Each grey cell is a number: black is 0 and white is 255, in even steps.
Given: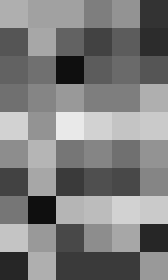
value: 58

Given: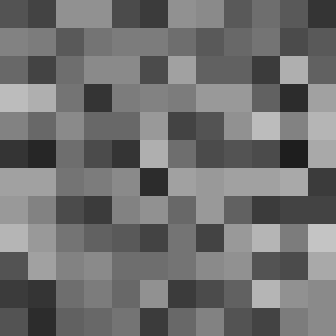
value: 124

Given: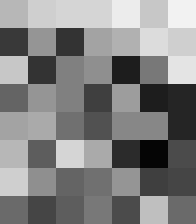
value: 191

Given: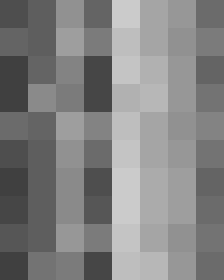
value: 151

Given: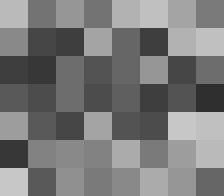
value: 150

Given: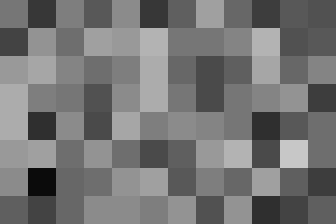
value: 67

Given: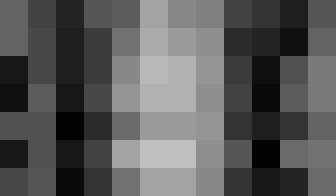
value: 36

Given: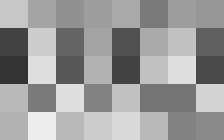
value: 130

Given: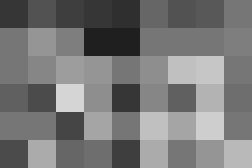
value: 149
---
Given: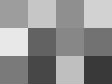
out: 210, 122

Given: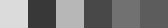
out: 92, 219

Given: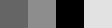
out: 226, 101

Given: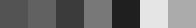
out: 171, 83

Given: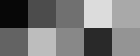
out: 169, 99

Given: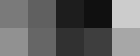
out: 204, 145

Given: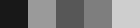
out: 206, 24

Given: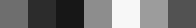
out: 82, 110

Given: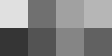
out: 182, 53

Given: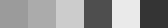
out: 52, 155
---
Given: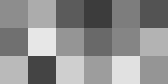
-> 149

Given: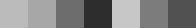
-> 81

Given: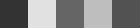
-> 82

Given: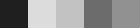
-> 145

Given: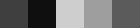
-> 91

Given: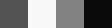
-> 10

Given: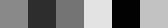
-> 194
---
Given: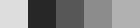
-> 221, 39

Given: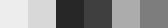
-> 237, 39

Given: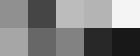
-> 244, 24

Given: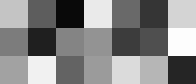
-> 253, 9

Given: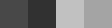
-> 193, 49

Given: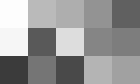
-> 253, 59

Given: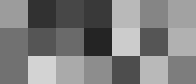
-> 211, 36

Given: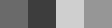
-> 207, 61
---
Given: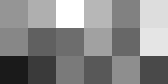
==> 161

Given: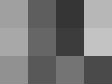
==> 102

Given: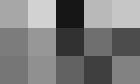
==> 49

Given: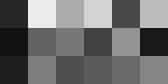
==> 66

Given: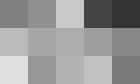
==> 172

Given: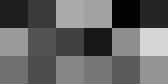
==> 24

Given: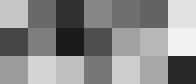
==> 161
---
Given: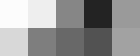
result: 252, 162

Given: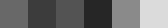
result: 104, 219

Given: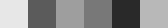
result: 231, 184

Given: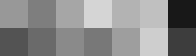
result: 152, 61

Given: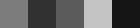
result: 124, 21

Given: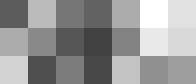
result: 92, 158
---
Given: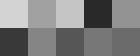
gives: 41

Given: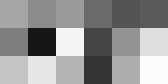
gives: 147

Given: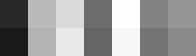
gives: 130

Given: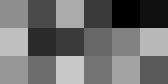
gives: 129

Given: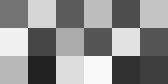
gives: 226

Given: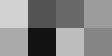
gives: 104

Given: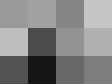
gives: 147

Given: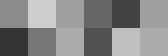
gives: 67
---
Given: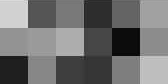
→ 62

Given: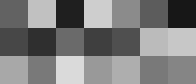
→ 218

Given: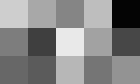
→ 183

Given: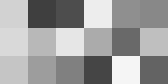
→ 128

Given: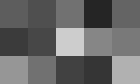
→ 65

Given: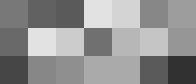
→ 143

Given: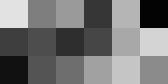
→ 110

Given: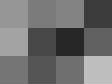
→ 111

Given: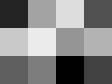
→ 1
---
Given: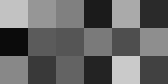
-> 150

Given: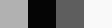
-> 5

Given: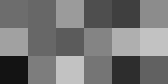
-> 103

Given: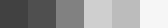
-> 79

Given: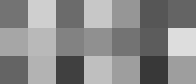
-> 207

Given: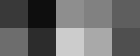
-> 14

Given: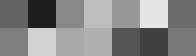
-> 30

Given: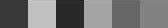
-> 193
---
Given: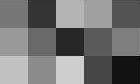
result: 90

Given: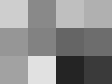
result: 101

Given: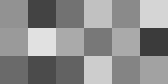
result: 170

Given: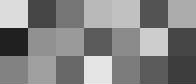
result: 205

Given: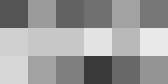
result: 185

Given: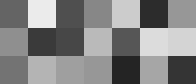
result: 220

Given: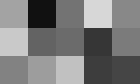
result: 54

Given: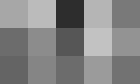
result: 194
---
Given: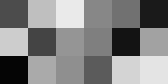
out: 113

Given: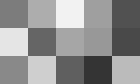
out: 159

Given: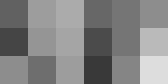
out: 117

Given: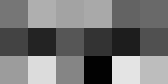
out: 99

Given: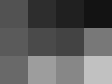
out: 32

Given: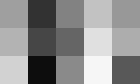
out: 194

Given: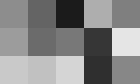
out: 174

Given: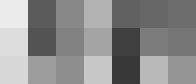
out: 103

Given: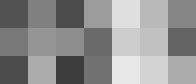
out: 185

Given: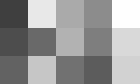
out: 140
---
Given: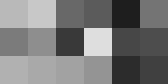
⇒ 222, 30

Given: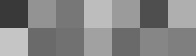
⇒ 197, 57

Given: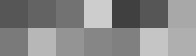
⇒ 205, 64

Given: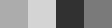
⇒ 212, 49

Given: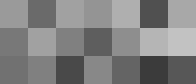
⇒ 194, 59

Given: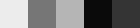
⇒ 236, 10
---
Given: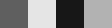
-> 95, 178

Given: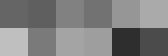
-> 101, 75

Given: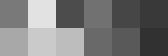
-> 121, 49

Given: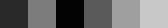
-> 41, 200

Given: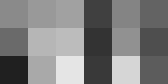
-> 138, 92

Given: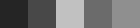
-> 37, 143

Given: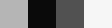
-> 181, 246

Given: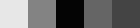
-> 231, 68

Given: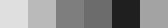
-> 223, 163

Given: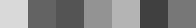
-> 217, 119
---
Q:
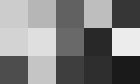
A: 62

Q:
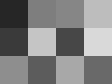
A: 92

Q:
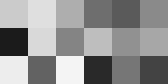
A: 41

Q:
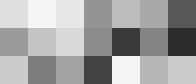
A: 245

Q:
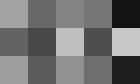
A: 145

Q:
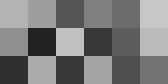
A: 165

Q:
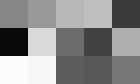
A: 93

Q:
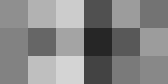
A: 67

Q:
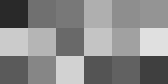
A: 84

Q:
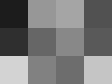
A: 129
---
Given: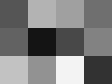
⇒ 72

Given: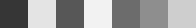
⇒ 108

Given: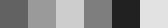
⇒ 126

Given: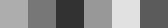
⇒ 119

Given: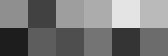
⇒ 65

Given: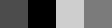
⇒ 123

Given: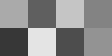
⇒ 95
